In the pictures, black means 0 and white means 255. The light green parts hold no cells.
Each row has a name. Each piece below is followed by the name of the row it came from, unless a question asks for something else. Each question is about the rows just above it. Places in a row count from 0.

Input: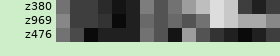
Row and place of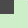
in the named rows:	z476, 1
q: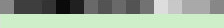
z969
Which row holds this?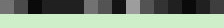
z476
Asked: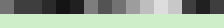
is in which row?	z380
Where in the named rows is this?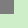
z380, 6
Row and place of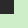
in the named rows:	z380, 3

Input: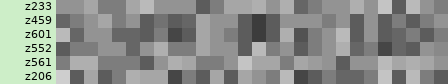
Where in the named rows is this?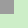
z561, 18
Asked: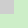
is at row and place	z206, 0
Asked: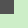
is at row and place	z601, 17
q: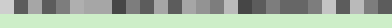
z206
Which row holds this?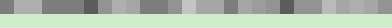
z561
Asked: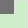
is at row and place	z459, 7
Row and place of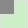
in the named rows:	z552, 27

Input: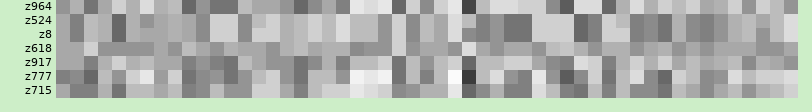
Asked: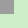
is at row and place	z777, 7
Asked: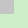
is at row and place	z618, 36

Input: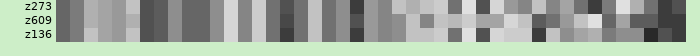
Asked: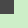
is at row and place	z609, 16
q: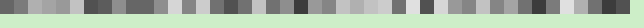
z273
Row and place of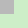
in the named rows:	z609, 28

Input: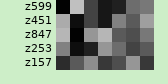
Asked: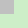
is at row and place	z599, 1
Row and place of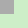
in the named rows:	z451, 0
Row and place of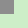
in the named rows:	z157, 2
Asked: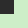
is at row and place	z157, 0

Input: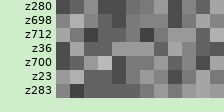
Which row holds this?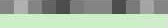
z698
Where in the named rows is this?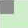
z280, 2
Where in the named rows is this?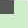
z36, 11
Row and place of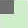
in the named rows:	z280, 5

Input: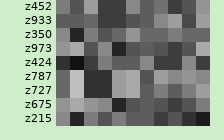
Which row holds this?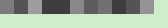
z452
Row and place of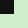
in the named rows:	z424, 1
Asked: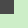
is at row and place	z933, 9
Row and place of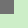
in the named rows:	z452, 7

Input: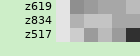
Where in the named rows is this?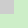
z517, 1
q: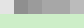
z619
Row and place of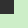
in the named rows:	z517, 5
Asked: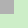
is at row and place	z834, 1
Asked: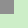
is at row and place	z619, 1
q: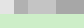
z834

